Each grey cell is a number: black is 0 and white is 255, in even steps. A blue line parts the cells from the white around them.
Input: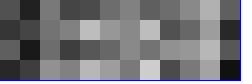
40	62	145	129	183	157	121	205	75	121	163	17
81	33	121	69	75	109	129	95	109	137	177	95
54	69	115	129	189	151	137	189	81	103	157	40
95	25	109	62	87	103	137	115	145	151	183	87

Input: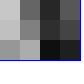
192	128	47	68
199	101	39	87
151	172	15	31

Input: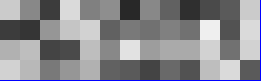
60	53	150	197	210	97	121	113	128	113	239	82	218
210	184	121	150	177	97	90	68	105	82	190	218	90
177	190	68	74	190	136	226	157	170	170	210	113	210
203	136	60	218	128	142	40	136	97	47	74	90	203

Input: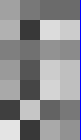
177	56	220	204
169	69	212	191
154	85	204	191
228	56	169	146
127	113	146	139
161	120	107	107
63	198	99	120

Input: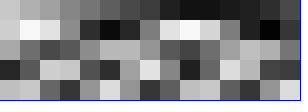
207	248	226	141	46	11	38	125	226	248	213	125	32	3	54
38	88	207	199	81	46	161	226	133	32	102	220	184	67	60
199	176	161	133	117	94	73	60	32	18	18	26	32	46	73
191	199	102	54	148	220	148	54	94	191	199	94	54	148	220
169	110	73	88	141	184	184	148	88	67	110	161	191	176	117

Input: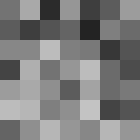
135	135	188	127	121	55	84
100	143	182	150	135	182	150
156	169	143	92	163	107	121
188	182	127	143	195	68	84
68	175	115	150	188	107	76
92	62	84	100	35	127	107
115	169	43	150	62	92	156

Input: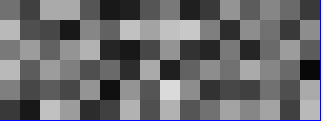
57	24	193	156	44	64	178	79	178	85	113	163	134	163	64	185
113	64	170	170	85	24	31	85	121	31	57	148	92	134	106	57
185	92	156	127	79	106	44	170	31	98	141	113	170	134	106	8
121	156	98	148	178	37	24	71	148	50	37	121	37	106	156	92
127	71	92	71	148	16	148	85	218	141	50	71	64	113	79	170
185	79	71	24	134	98	193	163	193	200	127	44	141	113	57	141

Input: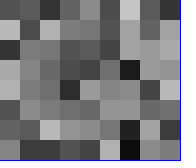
98	90	185	147	139	118	33	162	60
185	76	177	124	118	82	162	98	162
82	139	124	111	104	147	147	104	111
52	124	118	82	90	68	162	155	169
177	124	111	45	155	132	139	68	185
169	132	104	76	68	111	26	155	147
132	60	60	82	68	177	12	139	124
82	90	52	98	139	76	197	90	52

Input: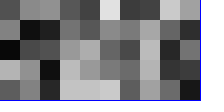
81	138	145	87	66	225	60	66	202	161
8	73	81	153	173	101	73	187	39	115
93	130	39	195	195	202	93	161	107	23
130	15	31	115	87	138	122	167	101	46
180	145	15	187	153	122	107	180	52	60
